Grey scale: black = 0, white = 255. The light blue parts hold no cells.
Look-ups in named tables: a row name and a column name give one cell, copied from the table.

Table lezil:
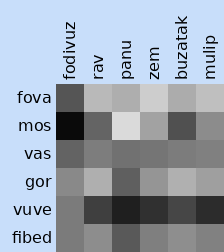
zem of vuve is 48
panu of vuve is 31
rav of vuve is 63
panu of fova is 174
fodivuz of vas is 99
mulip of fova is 191
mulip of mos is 140
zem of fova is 205
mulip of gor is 159

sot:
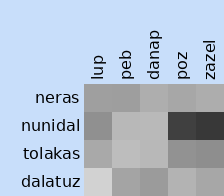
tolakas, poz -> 146
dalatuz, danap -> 155
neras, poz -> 167
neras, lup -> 159
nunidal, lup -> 144
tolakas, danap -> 184
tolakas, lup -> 169
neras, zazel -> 173
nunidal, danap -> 185
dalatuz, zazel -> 167
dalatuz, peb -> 164
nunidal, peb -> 184
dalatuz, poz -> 179
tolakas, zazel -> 142
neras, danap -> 174
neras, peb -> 158

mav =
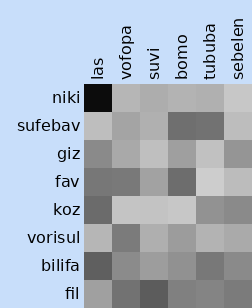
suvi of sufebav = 176
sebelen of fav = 188
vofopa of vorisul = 123
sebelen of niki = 199
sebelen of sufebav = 189
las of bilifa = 95
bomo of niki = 179
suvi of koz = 195
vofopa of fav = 121
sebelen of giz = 149
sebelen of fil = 123
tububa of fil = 132
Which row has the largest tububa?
fav

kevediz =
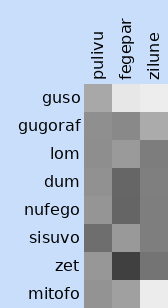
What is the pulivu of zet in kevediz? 151
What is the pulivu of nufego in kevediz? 149
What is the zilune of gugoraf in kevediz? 171
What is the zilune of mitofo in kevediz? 236
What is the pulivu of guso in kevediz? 168
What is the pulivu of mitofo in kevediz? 147
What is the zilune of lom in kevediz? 125
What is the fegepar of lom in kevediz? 154
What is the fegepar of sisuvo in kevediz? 153
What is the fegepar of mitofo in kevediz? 160
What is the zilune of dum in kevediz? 127
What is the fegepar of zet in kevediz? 64
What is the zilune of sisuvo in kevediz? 126
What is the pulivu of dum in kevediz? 145
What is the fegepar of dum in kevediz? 102
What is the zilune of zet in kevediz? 116
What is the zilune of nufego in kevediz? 126
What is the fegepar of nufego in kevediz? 101
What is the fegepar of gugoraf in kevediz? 137
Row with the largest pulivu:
guso

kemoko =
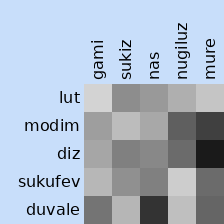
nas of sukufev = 128
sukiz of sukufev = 144
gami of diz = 166
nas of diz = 136
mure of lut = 197
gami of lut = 211
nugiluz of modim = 95
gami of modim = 158
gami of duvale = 116
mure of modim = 64
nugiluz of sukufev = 205
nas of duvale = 51
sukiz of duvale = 182
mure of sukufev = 107
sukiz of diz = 128
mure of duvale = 101
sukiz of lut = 141
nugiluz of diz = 107
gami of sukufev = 183
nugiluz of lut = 175

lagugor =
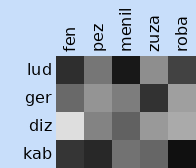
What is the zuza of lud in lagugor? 142
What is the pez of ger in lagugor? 148
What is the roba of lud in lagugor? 66
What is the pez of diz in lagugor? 131
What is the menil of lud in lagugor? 24
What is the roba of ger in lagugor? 159
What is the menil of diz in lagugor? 97
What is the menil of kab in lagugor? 114
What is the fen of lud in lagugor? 46
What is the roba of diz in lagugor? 170
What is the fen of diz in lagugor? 222
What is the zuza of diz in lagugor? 153
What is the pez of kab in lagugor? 40
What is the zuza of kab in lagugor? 102
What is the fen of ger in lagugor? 105
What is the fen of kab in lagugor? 53
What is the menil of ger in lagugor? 125
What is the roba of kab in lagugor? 16

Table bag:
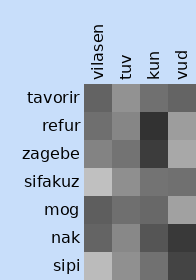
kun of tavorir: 112
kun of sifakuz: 115
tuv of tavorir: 146
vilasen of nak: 100
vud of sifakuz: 112
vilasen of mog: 94
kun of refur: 50
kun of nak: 85
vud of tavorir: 100
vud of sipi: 68
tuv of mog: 111
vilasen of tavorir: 99
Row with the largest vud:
zagebe

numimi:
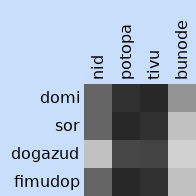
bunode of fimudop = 193
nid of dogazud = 193
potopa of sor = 40
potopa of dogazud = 71
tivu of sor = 49
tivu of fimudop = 49
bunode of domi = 147
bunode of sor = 193
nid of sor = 101
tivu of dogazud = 68
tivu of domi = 40
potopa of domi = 48
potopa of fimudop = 40
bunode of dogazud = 209
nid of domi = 101

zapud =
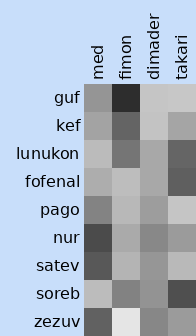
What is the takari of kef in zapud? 165
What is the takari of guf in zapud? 199
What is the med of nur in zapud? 75
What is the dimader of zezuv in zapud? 135
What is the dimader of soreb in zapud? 147
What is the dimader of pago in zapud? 157
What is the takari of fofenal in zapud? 95
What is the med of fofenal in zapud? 173
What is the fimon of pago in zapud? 184
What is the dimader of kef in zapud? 195
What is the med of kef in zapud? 163
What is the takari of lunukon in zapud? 101
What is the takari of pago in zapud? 197
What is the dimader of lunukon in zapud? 168
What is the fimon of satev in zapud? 180
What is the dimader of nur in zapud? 136
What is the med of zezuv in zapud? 97
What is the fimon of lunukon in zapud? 117
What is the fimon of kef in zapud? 100
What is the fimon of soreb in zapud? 130
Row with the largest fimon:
zezuv

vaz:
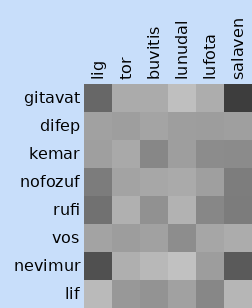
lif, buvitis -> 147
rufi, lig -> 113
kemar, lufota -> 140
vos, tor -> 157
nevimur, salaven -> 90
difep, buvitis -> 164
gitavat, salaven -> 61
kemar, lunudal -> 158
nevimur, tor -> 175
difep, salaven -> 159
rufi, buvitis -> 145
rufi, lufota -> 135
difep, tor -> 158
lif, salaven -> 182
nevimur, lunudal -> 193
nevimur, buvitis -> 184
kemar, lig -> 159
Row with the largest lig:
lif

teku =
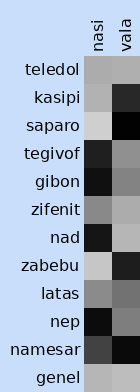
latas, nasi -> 139
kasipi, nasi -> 178
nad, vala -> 182
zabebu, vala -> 29
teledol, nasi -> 172
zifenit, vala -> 172
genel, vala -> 189
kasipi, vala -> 40
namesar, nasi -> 66
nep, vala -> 126
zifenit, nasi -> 137
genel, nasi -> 182
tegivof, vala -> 144
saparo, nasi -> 207
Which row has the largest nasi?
saparo

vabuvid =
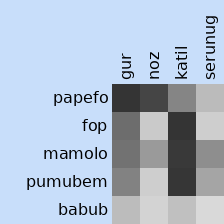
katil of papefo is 133
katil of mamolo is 57
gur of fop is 109
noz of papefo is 69
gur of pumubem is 130
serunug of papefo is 187
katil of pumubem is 54
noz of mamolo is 154
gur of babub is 188
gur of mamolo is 114
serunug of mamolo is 142

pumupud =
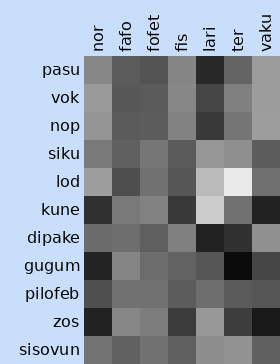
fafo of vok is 88
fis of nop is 130
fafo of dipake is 110
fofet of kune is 129
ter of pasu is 100
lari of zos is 152
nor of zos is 34
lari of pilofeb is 110
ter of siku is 143
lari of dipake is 34

